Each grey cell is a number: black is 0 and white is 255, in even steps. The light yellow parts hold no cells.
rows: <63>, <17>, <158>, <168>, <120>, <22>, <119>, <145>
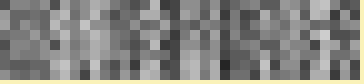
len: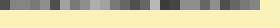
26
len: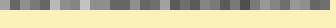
33

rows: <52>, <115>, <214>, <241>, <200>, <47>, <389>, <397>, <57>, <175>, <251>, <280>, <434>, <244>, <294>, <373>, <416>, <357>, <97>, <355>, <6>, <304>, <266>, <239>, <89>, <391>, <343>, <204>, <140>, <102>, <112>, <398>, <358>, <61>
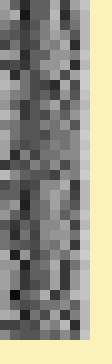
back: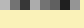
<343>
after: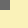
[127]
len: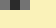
3
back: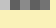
<61>
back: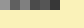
<280>

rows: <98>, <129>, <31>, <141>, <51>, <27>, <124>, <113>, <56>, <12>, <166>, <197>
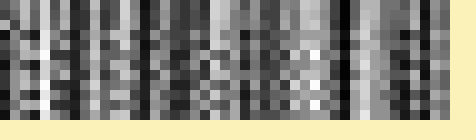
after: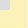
[157]
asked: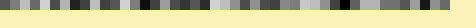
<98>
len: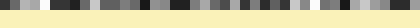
42

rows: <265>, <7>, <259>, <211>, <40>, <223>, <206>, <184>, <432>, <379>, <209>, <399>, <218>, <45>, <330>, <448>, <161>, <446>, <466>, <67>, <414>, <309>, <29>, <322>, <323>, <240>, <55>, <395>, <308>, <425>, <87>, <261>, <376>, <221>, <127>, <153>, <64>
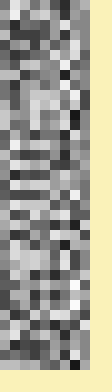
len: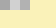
3
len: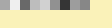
9
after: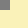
[84]

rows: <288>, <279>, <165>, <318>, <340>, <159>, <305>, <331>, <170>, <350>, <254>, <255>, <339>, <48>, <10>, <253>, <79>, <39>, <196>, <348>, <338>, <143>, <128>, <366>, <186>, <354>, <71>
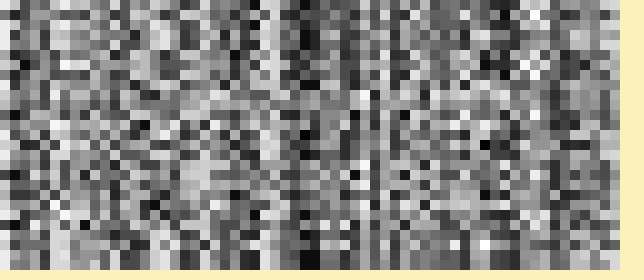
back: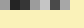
<350>
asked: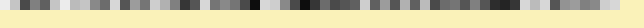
<288>
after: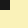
[206]
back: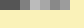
<305>
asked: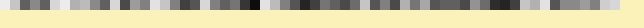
<165>

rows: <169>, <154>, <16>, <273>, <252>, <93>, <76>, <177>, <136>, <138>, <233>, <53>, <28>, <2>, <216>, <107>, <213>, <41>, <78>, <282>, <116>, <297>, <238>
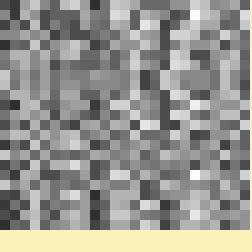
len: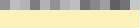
14
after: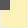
[125]

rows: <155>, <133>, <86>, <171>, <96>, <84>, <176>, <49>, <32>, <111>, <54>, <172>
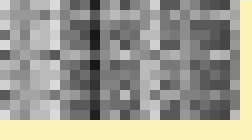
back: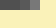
<32>
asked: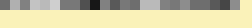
<171>
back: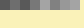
<49>
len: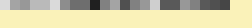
23
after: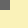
[80]
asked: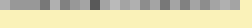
<133>

